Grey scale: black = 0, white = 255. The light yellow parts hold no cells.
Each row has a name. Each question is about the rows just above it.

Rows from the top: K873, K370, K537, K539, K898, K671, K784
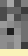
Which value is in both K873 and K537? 75
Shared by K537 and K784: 154
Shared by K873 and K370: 75
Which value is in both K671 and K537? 154
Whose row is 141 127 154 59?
K784
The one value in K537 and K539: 154

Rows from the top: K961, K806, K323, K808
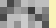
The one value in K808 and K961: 190
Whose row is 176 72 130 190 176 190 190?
K961
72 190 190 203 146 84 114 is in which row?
K323
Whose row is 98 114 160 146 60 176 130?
K806

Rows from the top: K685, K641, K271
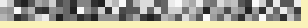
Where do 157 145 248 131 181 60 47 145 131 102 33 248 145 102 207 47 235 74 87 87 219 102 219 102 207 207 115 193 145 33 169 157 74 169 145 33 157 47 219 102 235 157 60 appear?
K641
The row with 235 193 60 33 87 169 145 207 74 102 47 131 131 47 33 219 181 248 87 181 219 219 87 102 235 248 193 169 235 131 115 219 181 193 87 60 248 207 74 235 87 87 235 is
K685

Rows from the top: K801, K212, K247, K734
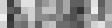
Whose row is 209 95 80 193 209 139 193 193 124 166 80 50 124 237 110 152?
K212
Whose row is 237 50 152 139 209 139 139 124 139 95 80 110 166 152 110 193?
K247

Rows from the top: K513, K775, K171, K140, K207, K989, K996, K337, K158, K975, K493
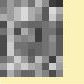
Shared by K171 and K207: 172
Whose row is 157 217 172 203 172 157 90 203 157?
K975
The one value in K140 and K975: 90
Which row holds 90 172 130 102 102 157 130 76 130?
K493
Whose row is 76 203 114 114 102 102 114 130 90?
K996
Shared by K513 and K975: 157

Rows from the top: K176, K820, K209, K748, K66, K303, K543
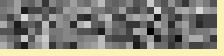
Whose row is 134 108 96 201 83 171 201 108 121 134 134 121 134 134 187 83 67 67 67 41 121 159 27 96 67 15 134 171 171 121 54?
K303
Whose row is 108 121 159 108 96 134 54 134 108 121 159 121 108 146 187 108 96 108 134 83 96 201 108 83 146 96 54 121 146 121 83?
K176
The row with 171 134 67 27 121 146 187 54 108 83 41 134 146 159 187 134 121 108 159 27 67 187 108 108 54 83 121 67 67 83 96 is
K543

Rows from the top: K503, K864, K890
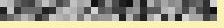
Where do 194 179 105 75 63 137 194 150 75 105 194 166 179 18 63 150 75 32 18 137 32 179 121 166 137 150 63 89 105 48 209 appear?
K503
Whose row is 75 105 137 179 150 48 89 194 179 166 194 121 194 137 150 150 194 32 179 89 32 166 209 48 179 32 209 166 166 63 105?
K890
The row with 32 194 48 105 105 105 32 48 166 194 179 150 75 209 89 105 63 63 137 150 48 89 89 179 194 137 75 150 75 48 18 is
K864

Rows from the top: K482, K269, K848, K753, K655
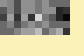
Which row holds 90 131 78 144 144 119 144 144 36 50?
K269
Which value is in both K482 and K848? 119

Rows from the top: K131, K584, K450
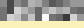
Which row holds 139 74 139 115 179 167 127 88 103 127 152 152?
K131
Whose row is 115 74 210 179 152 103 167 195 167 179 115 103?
K584
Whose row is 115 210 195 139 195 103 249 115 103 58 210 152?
K450

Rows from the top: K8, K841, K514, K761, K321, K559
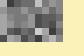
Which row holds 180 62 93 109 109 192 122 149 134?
K8
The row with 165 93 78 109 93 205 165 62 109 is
K321
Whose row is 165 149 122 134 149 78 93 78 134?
K761

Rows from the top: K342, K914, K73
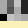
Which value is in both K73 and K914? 169
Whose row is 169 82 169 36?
K914
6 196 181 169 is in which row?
K73
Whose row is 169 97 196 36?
K342

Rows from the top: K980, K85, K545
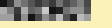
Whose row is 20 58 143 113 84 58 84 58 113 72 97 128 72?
K980
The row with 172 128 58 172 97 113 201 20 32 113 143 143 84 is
K85
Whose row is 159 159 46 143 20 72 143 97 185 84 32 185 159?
K545

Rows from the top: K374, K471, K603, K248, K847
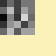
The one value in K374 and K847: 106
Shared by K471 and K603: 106
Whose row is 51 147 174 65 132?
K248

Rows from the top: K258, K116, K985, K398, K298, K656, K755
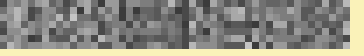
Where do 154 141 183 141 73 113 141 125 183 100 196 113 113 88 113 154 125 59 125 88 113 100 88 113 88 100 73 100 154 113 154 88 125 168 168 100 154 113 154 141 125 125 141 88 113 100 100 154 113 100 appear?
K985
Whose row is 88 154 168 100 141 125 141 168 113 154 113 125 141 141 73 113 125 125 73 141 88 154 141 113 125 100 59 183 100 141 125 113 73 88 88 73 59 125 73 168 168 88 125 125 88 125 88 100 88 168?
K398
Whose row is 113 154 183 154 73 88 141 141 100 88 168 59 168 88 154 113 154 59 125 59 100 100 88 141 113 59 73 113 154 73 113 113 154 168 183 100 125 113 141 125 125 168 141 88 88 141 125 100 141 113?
K116
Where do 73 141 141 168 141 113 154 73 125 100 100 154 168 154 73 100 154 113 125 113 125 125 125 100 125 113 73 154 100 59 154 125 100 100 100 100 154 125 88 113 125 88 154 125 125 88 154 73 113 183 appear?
K298

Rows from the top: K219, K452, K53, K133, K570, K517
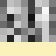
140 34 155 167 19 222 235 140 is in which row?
K53
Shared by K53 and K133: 167
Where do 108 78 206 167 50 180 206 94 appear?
K133
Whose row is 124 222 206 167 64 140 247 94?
K452

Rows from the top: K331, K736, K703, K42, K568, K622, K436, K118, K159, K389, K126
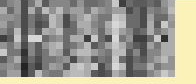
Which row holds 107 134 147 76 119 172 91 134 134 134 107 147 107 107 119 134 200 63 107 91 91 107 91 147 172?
K331
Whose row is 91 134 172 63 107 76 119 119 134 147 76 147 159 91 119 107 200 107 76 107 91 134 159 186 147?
K159
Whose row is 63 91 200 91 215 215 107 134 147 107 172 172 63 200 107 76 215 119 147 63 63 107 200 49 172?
K622
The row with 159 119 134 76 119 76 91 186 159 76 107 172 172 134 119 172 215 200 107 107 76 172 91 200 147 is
K42
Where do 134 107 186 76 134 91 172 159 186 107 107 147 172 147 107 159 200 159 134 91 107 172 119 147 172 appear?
K568

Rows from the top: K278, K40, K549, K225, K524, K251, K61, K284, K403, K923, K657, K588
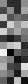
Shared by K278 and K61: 44
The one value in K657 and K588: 28
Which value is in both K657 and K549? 111
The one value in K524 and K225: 209
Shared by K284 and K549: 96
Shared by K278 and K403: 44
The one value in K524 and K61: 209

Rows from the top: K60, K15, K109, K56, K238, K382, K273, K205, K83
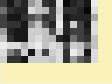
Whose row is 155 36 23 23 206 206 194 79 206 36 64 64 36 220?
K238
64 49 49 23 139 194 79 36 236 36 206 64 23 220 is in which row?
K56
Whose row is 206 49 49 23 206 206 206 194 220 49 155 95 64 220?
K83
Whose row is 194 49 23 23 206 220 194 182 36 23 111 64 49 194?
K382

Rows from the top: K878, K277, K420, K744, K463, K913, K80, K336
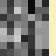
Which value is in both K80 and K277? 137
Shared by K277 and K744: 137
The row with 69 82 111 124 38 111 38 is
K336
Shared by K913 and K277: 202
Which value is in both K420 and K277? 95
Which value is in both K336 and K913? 38

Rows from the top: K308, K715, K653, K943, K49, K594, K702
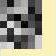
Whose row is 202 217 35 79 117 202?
K702
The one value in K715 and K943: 132
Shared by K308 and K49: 148
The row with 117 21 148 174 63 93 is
K308
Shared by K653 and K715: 21

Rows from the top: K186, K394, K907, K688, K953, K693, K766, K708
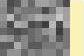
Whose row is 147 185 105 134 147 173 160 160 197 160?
K907
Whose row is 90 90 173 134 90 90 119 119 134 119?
K766
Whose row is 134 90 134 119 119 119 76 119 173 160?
K394
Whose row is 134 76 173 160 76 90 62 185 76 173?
K688
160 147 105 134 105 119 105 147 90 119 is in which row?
K693

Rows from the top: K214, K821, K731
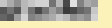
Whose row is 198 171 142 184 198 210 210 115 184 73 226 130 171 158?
K214
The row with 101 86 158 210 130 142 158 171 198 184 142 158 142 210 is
K731

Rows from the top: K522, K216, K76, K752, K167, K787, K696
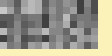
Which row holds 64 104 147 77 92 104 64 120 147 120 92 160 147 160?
K787
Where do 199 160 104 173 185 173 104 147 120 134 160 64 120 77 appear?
K216
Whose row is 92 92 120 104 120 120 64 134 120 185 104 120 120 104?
K76

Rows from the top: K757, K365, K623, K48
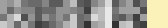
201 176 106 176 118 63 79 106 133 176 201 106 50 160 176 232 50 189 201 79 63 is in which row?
K48
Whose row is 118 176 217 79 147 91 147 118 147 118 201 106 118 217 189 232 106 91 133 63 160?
K623
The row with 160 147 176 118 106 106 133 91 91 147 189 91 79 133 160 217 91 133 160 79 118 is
K757

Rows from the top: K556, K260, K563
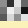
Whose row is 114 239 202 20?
K260
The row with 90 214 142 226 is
K563

